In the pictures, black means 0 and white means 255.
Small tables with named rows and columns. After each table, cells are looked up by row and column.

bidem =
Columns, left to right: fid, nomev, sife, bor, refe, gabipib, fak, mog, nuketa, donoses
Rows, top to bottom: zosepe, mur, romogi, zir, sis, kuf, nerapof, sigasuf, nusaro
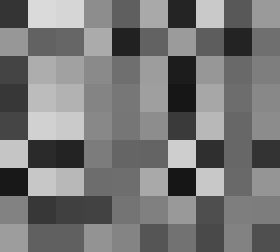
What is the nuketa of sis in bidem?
103
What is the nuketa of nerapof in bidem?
105
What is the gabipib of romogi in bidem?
157
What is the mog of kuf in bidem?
47
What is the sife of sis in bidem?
202
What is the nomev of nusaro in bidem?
96
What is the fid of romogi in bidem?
68
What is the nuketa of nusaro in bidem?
130
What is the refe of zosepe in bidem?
95
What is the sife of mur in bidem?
102
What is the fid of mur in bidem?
151
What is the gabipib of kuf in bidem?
100
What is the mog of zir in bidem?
167
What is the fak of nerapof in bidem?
22
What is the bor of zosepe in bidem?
141
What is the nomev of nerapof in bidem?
199
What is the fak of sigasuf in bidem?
153
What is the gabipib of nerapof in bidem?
169
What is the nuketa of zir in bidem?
109
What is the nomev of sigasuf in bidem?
55
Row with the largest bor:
mur

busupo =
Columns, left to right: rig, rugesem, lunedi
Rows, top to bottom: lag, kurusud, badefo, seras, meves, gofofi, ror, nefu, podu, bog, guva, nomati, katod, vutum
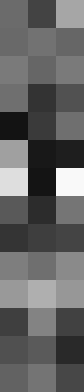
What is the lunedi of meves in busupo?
111
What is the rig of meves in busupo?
19
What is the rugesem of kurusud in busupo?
114
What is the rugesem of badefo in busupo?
102
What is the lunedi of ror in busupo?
249
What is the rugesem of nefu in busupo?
44
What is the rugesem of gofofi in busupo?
24
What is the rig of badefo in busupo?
122
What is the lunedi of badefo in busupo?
122
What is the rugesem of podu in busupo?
62
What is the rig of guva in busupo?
153
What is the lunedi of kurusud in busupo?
102
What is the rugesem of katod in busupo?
90
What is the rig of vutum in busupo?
98
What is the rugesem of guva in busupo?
175
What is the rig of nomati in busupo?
63
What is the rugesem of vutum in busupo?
116
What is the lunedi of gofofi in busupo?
30
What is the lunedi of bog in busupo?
138
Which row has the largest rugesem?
guva

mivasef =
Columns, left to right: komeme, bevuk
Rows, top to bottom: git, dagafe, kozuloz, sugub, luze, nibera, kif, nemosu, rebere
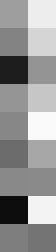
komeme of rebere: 126
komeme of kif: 137
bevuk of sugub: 198
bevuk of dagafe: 213
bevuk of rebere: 116
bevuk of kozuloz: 148
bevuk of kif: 138
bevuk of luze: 250
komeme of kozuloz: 29
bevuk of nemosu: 243
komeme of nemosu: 13
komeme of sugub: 149

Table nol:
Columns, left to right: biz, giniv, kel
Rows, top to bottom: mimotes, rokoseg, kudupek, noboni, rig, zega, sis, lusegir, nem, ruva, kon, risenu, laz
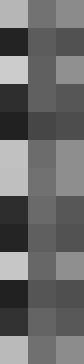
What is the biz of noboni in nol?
46
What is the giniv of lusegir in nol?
106
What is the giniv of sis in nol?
113
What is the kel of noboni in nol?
86
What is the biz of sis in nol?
191
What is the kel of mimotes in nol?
139
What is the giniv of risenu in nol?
100
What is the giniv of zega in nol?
108
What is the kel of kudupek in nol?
144
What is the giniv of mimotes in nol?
114
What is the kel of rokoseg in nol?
81
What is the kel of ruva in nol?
143
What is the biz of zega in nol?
193
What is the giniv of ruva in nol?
103

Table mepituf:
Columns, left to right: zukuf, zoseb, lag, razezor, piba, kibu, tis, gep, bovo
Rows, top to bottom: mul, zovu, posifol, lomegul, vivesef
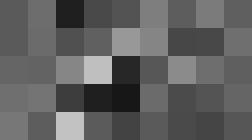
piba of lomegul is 23
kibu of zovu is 133
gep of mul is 123
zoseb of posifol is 99
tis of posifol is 139
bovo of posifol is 95
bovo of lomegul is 101
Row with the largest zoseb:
lomegul

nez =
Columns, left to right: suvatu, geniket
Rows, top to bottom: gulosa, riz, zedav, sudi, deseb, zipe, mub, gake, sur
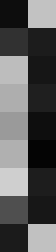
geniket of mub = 29
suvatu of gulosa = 13
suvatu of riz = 49
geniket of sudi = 31
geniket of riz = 28
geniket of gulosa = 194
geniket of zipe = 4
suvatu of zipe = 176
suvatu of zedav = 189
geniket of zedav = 22
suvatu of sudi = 174
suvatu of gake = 79
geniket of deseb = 14
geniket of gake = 23

